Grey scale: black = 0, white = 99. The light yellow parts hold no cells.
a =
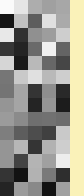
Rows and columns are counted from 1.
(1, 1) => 97
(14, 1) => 14
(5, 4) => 40
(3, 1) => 90
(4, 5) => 39
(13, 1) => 20
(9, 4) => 44
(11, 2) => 71
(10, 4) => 25
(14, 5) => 62
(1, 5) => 65
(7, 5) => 16
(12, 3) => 70
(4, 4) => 93
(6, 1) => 46
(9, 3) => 43
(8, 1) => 58
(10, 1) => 49

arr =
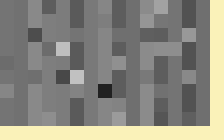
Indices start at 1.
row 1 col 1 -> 45
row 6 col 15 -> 43
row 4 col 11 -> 54
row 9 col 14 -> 37
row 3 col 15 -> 43
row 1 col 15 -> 43
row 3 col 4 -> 49
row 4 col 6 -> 35
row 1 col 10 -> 43
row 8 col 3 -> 53
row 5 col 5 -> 48
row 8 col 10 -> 43
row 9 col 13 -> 45
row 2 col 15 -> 43
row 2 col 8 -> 49
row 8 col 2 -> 44
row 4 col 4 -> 42
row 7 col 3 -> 53
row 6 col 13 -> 45
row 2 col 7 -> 47
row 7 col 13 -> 45
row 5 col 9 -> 56
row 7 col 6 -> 51
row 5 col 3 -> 53
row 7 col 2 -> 44
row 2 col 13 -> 45
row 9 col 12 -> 33
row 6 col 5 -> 28
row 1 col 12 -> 63
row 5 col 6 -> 35
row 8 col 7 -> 47
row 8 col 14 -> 32
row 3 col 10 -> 43
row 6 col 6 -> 75

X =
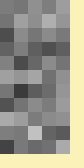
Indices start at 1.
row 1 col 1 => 48
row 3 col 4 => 54
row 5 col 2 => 29
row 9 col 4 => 54
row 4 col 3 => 37
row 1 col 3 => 56
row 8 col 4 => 48
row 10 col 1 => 49
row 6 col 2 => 58
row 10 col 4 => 39
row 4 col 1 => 38
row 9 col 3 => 48
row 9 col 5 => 56
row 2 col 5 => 58
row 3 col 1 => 30
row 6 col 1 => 62
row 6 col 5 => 56
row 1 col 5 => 61

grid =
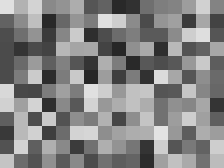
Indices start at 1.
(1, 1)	87
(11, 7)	44
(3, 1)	30
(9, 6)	55
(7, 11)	77
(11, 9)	57
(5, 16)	36
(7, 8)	80
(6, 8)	61
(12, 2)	42
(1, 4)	53
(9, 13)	61
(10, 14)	36
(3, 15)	86
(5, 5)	50
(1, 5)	57
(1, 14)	61
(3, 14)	80
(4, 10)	56
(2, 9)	80
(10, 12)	88
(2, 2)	54
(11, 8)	68
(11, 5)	53
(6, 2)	48
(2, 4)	16
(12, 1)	76
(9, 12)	44
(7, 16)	40
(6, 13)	65
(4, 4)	26
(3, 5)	52
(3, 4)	23
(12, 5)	35
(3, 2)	43
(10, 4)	24
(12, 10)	39
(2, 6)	58
